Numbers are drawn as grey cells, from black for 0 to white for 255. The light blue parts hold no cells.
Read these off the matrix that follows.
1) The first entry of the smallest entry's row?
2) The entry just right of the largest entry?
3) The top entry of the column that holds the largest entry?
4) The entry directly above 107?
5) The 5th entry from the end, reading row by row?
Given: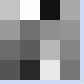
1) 195
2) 18
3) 254
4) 155
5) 134

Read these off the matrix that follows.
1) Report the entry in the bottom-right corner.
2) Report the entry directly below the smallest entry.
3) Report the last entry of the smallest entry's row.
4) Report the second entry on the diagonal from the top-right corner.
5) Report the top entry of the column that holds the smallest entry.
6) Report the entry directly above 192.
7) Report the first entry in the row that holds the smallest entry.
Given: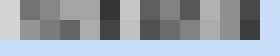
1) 60
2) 66
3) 72
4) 143
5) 52
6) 198
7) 211

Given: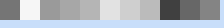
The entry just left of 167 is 154
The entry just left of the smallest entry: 187

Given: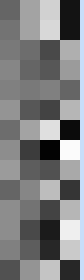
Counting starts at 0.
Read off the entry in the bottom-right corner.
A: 39
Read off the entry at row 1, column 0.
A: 115
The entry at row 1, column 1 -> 163
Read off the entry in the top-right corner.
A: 19
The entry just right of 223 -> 11
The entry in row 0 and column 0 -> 101
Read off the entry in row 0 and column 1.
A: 163
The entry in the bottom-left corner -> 81
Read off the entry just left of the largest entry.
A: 3
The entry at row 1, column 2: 216
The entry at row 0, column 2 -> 209
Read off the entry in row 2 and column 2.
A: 73
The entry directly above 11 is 182
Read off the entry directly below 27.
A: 39
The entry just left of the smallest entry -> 60
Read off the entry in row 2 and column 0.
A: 121

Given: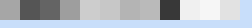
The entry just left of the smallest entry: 186
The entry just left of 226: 246

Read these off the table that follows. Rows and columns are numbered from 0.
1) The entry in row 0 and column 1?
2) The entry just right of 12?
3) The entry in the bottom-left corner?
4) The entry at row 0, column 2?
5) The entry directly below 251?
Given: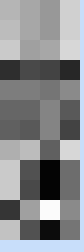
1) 167
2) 117
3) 194
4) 152
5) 12
